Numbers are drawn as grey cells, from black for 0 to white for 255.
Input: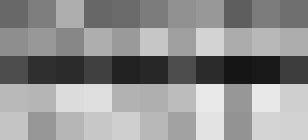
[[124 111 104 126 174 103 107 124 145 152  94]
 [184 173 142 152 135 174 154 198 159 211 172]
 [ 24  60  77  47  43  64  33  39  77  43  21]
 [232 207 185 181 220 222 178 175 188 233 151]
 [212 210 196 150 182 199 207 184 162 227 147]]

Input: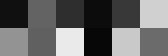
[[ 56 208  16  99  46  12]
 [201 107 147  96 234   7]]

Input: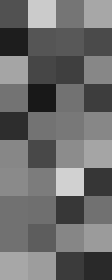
[[117 167  81 203]
 [ 88  74  29  85]
 [ 63 135 165  70]
 [114  61 115  24]
 [120 135  45 115]
 [140 165 135  72]
 [209  54 138 124]
 [ 55 113 113 111]
 [134 155 113  93]
 [ 59  41 167 157]]

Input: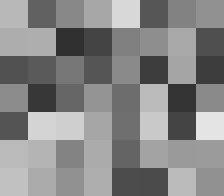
[[130 145 184  97 136 167 216  86]
 [168  79 173 174  48  68 128 142]
 [165  61  81  90 119  85 138  61]
 [ 51 138 140  55 102 148 109 186]
 [ 68 228  84 212 207 166 111 201]
 [154 155 186 180 131 171 100 163]
 [186 145 193 171 145 174  76  75]]

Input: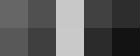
[[ 65  45 102  80 200]
 [ 43  19  88  63 201]]

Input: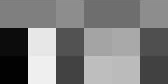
[[110 141 127 127 141 110]
 [169  79  12 231  82 164]
 [187  65   2 239  66 190]]

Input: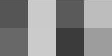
[[ 90 189  85 202]
 [ 59 157 104 203]]

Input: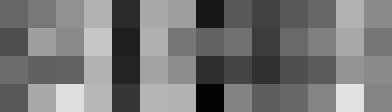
[[177 138 102 120 145 178  43 169 158  24  89  65  87 104]
 [168 118  78 159 138 198  30 175 119  99 113  61 105 128]
 [147 139 108  96  99 178  35 162 141  46  67  49  79  91]
 [226 133  87 169 222 183  54 181 178   4 131  93 104 132]]

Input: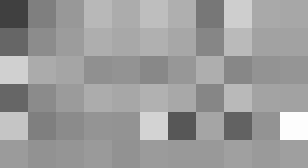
[[169 167  64 127 152 184 172 190 175 119 206]
 [162 162 102 140 156 174 168 176 167 134 186]
 [147 149 208 171 165 144 147 136 151 174 135]
 [163 162 102 139 155 172 167 177 168 134 185]
 [147 253 197 127 139 148 147 211  87 165  98]
 [154 159 155 146 149 154 146 155 153 153 160]]
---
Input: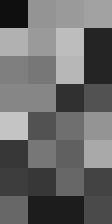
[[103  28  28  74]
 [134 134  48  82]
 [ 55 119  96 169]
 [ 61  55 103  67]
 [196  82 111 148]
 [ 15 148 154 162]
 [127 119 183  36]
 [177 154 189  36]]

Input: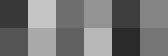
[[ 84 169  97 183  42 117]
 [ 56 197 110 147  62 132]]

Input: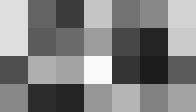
[[136  44  36 150 181 129 163]
 [222  99  59 197 114 136 210]
 [222  91 106 156  71  36 203]
 [ 78 175 163 249  52  28  91]]

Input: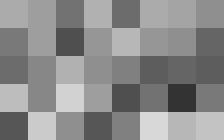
[[121 158  79 150 183 150 143 101]
 [171 158 114 177 108 171 164 143]
 [ 86 203 143  86 128 216 183 195]
 [108 135 177 143 128  93 101  93]
 [189 135 210 158  79 114  51 121]]

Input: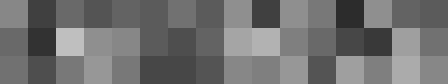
[[135  64 105  84  99  91 113  91 143  64 143 120  44 143  99  91]
 [113  78 120 151 120  71  71  84 135 127 151  84 159 127 171 135]
 [105  50 191 143 135  91  78  99 165 178 127 105  71  57 159 113]]

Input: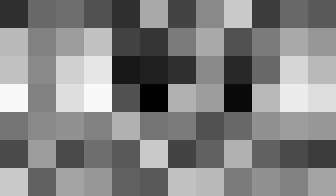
[[ 74 157  74 110  89 201  67  97 177  97  74  60]
 [ 47 104 110  81  47 169  67 137 201  60 104  89]
 [116 137 145 129 177 116 123  81 104 145 157 151]
 [185 129 157 193  67  53 123 169  81 123 169 151]
 [201  97 163 151  97  89 193 185 123 145 129 163]
 [193 137 208 230  24  32  47 137  40 104 214 185]
 [249 129 222 249  81   2 177 157  10 185 236 222]]
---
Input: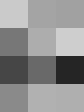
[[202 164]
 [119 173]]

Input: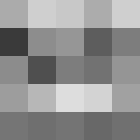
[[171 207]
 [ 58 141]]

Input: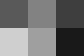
[[ 89 130]
 [207 159]]

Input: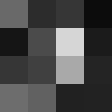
[[105  44]
 [ 21  75]]

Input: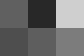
[[96 40]
 [78 94]]

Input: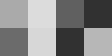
[[170 220]
 [107 215]]
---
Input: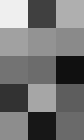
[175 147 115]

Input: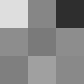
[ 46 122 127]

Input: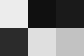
[ 26 223]

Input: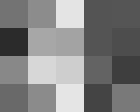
[ 85  84 206 139]

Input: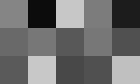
[ 28 119  72]

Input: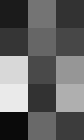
[ 50 102 216]
